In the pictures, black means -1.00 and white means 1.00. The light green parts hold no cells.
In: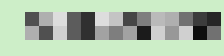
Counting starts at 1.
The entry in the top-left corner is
-0.37
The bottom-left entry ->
0.37
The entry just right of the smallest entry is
-0.11
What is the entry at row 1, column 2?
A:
0.37
